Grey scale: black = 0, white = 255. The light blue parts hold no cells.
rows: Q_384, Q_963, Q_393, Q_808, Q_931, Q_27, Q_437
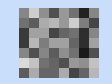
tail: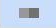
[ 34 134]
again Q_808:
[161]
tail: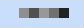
[134]

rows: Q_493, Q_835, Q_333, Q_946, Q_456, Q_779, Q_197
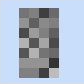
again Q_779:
[147]
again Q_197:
[128]
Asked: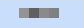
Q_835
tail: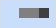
[188]

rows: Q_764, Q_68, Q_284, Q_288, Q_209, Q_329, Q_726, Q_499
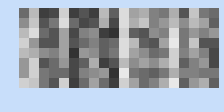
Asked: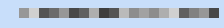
Q_329
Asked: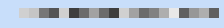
Q_499
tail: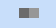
[ 72  96 174  62  84 186 141 162 141 174 208  96 129 151  72]
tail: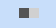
[ 62 107 162 107  62 208 162 107 129 174 232  96 151 174  96]

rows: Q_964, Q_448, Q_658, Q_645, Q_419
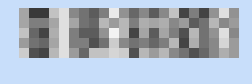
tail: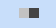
[126  68 146 223 146]
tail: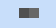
[136 174 155]
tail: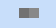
[213 155]
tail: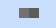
[126 234 146 103 136  92 136 194  68 126  68 146 223 146]

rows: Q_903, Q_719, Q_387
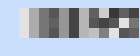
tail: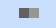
[ 68 182  86  68  86 226 118]
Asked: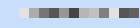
Q_387
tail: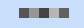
[204  56  97  68]
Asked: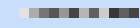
Q_903

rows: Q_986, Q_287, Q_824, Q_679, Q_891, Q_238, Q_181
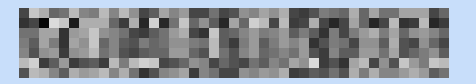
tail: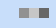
[133  93  82 124 103 114 145 145 124 114 186  93  60 124 154  93 124 154
 133 154  51  82 124 114  70 145 145  93 174  82  70 145 103  70]
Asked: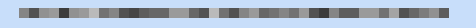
Q_891
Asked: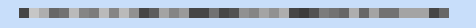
Q_986
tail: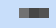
[145 133 164 145 174  70  60  82 124 114 103 174 103 164 114 114 164 164
 164  70 103]

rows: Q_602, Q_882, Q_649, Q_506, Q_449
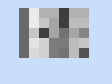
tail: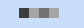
[132]
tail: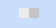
[165  62 188 188]
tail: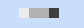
[177 177]
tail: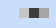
[114 165 132]
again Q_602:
[177]
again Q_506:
[123]

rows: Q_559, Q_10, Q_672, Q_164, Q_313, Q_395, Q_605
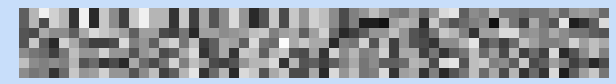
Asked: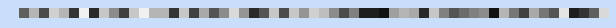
Q_10
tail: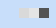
[190 199 128 140  95 199  75  95 159 128  64  95  41  75]
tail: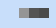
[ 52 140 140 181 228  75 107  64 107 190 159 128 128 140 208 159 190 169]

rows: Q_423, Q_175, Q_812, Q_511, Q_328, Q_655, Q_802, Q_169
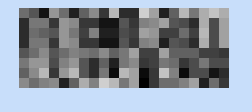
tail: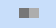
[195 173]
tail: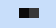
[195 129  11  76  76  20  44]
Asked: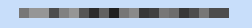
Q_655

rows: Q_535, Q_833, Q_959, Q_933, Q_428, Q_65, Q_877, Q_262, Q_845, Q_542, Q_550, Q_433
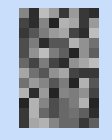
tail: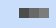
[178  36]
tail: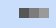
[166  68  45 189]

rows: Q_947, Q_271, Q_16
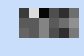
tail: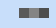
[ 47 121]
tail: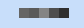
[121]
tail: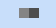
[ 47 121]
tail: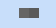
[132  78  47 121]

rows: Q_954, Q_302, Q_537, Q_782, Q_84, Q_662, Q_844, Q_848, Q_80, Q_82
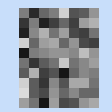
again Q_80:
[103]
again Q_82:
[158]
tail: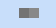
[158]
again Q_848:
[168]

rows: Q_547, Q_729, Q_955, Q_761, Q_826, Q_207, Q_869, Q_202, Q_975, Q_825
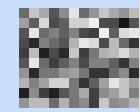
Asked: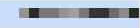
Q_869
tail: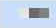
[ 95 129  75  63 239  95 217 229]
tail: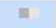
[217  75 187 107  52]
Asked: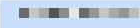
Q_547

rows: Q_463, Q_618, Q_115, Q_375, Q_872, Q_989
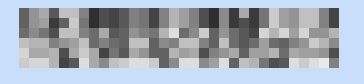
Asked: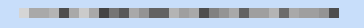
Q_872
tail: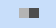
[169 203 169  68 117  88 169 148  98  98 180 159 169  78 129 148 169  98
 159 159 180 108 169 159 159 148  78]
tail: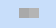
[ 78 169 203 169  68 117  88 169 148  98  98 180 159 169  78 129 148 169
  98 159 159 180 108 169 159 159 148  78]
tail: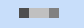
[108 169  88  98 148 129 117 180 222 108 138 203  98 148 108  88  68 213
 180 213 159 213 148 148 180]
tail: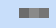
[ 78 192 192 129 108 169  88  98 148 129 117 180 222 108 138 203  98 148
 108  88  68 213 180 213 159 213 148 148 180]
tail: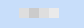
[129]

